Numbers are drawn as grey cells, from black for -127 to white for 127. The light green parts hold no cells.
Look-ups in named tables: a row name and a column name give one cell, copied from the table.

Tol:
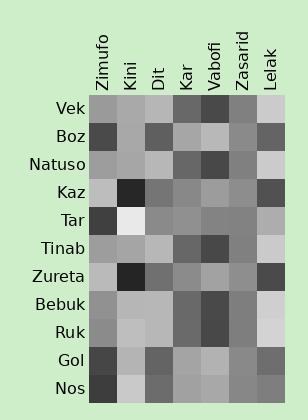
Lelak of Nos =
-1
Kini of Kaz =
-88
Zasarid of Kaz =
13
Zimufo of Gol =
-57
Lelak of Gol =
-17
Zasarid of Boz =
10
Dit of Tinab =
55
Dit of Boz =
-32
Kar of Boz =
38
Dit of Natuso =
55
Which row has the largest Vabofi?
Boz

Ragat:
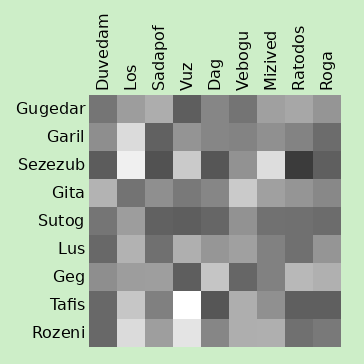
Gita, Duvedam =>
51
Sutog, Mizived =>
-14
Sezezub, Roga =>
-32
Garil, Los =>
91
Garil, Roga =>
-19
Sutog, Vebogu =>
18
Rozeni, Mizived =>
47
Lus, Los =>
50
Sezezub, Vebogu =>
18
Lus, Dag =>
22
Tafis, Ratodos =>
-32
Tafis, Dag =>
-41
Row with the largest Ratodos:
Geg

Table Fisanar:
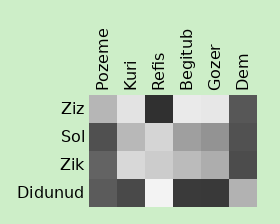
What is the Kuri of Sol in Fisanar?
56
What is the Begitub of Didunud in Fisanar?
-69
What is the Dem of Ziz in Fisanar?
-40
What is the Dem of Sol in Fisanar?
-46
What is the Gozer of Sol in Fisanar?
19
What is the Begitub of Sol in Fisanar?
31
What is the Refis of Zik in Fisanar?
76
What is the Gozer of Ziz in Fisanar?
103
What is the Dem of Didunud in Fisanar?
50
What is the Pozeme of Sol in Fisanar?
-47
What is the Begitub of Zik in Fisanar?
59
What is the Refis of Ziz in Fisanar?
-79
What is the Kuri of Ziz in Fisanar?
99
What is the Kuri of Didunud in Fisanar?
-54
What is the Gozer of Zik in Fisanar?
45
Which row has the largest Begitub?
Ziz

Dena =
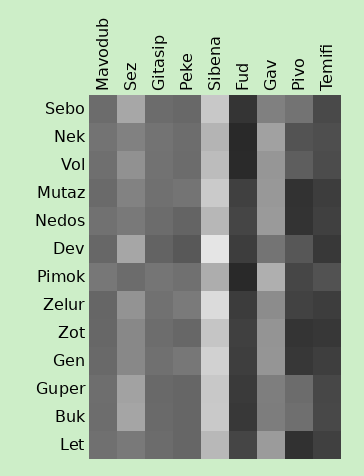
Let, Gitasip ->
-19
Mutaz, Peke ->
-11
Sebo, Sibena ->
72
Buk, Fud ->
-71
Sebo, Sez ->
39
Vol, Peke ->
-19
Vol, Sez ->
17
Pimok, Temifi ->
-45
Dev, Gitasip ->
-28
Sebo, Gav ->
0
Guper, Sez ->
34
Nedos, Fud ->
-58
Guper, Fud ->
-69
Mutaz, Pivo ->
-77
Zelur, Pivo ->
-61
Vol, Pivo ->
-33
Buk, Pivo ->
-16
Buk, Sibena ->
73
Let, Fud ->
-58
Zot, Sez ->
8
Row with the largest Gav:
Pimok

